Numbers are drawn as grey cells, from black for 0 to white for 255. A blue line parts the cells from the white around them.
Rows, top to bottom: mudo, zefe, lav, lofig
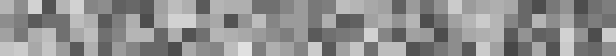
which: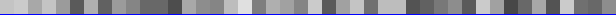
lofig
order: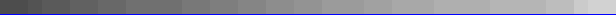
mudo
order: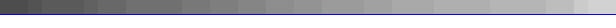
lav

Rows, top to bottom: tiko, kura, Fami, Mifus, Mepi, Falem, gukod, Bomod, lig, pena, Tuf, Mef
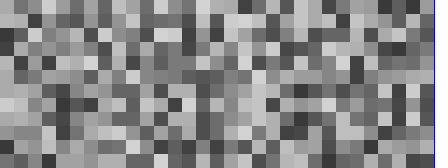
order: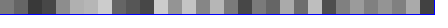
Mifus
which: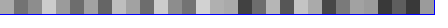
tiko

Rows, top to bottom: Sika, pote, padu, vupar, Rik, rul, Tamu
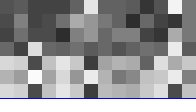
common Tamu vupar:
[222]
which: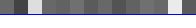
vupar
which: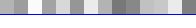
rul
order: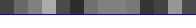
padu
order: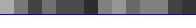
padu
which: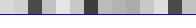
Tamu
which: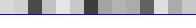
Rik

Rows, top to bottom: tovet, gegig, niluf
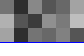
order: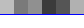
gegig
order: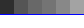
tovet

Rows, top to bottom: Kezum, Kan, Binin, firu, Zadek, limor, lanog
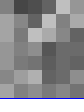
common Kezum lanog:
[129]
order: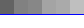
Kan
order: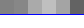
Kan
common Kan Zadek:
[99]
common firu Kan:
[129]

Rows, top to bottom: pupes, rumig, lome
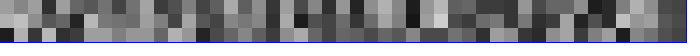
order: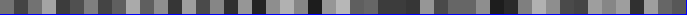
pupes
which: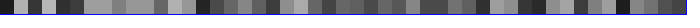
lome
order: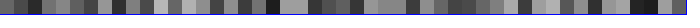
pupes
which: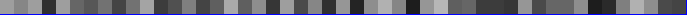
pupes

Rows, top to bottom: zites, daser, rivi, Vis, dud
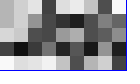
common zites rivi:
[78]
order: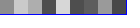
rivi
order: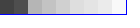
zites
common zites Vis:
[66]
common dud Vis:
[66]
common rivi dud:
[78]
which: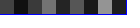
Vis

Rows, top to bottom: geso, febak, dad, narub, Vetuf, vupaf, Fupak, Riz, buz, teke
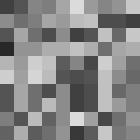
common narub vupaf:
[193]
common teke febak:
[111]
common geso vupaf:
[84]
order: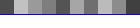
Riz
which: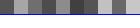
dad

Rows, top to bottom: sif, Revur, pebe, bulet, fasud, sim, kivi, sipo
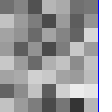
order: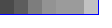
Revur
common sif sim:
[170]

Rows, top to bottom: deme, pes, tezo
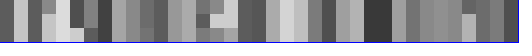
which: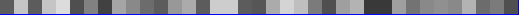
pes
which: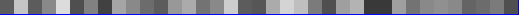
deme
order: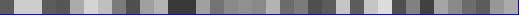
pes

